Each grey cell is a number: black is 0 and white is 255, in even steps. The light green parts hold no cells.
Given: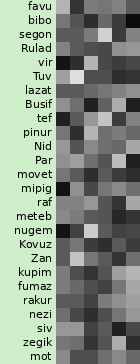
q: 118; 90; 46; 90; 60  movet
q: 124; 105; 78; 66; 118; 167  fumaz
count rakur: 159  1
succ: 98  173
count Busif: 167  0
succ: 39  52

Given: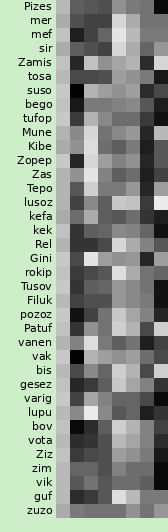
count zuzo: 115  4
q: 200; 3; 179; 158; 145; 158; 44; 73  suso

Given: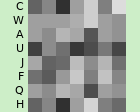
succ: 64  140
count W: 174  1
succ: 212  127
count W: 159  4

